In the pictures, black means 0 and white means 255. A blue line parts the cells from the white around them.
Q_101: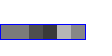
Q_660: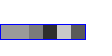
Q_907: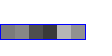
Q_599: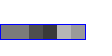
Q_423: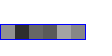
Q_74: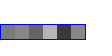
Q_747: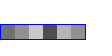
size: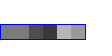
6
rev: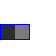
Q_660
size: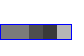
5
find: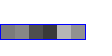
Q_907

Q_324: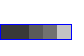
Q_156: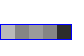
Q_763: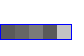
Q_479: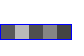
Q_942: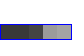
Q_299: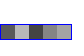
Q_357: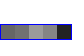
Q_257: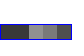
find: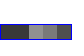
Q_257
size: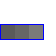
3
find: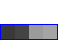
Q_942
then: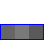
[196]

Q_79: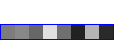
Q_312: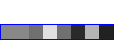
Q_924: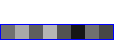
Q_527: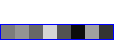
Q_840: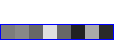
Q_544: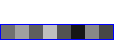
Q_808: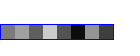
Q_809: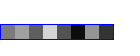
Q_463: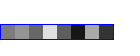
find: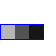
Q_924
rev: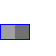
Q_544
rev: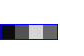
Q_527

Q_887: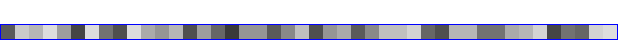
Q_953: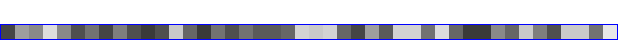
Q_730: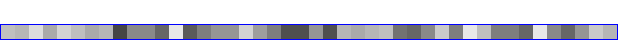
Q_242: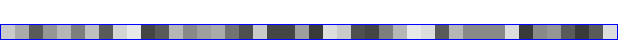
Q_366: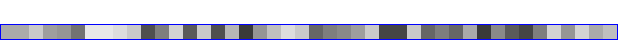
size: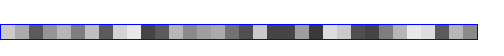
34
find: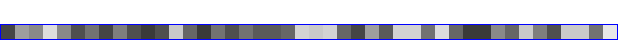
Q_953

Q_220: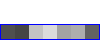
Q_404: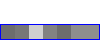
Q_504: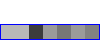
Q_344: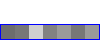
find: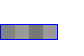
Q_344
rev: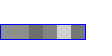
Q_404
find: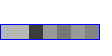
Q_504
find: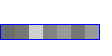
Q_344

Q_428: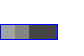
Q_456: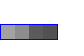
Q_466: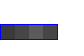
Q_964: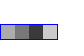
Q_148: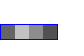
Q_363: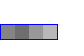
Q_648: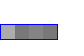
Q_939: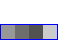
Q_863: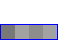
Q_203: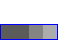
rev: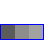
Q_456
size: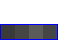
4
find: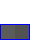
Q_456

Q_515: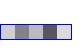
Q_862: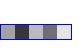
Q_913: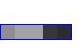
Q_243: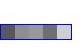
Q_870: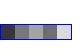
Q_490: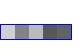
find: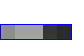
Q_913
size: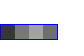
4

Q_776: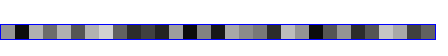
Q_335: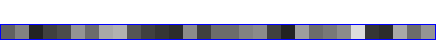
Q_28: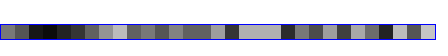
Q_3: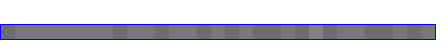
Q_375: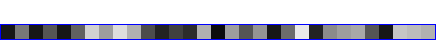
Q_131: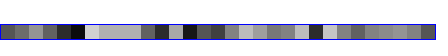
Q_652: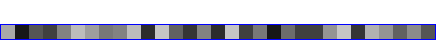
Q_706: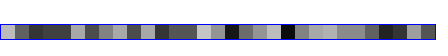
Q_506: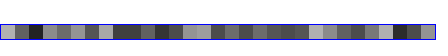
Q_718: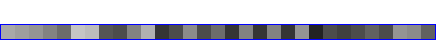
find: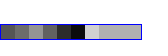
Q_131
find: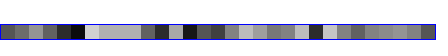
Q_131
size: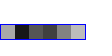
6
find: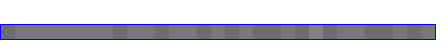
Q_3
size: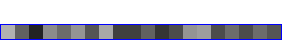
20
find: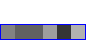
Q_28

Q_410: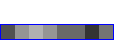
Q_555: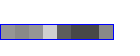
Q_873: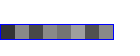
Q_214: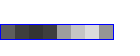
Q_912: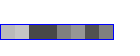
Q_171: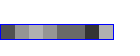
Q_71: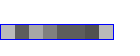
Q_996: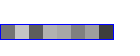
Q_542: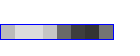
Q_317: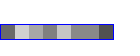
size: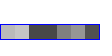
7
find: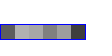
Q_996
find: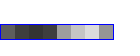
Q_214
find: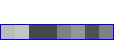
Q_912

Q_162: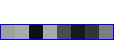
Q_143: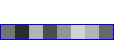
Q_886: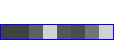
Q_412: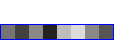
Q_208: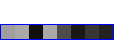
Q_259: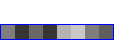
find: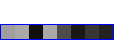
Q_208
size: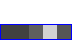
5

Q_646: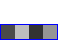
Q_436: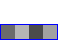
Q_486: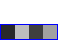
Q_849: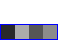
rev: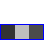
Q_646
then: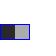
[86]
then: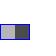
[161]
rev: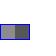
Q_849
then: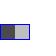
[51]

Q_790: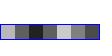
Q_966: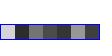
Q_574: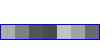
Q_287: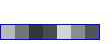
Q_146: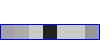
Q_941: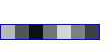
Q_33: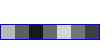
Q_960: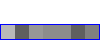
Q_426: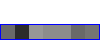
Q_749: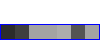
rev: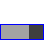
Q_749
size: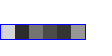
6
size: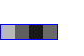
4
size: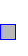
1
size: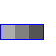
3
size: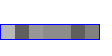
7
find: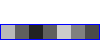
Q_790

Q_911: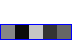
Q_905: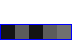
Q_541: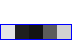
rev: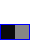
Q_911
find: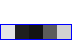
Q_541

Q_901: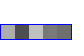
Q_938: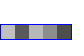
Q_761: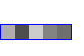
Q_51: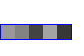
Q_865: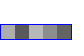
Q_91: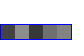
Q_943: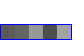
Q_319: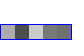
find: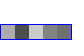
Q_761
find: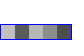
Q_938

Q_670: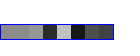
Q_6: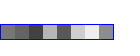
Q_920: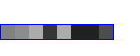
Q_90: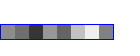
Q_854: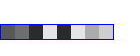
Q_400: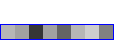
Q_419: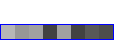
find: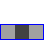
Q_419
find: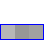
Q_419
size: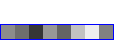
8

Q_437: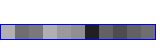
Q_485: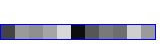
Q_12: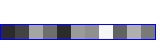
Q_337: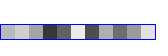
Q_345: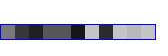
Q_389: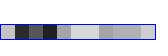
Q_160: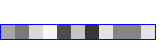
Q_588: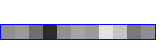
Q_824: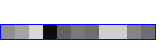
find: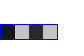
Q_345
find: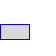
Q_389
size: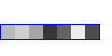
7
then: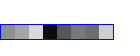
[154]
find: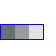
Q_337
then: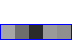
[246]
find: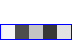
Q_160

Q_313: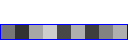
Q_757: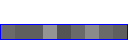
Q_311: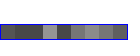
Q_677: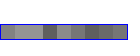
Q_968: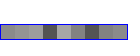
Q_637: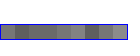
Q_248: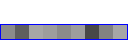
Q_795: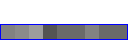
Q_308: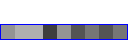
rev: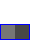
Q_311
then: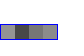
[118]
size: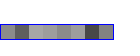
8

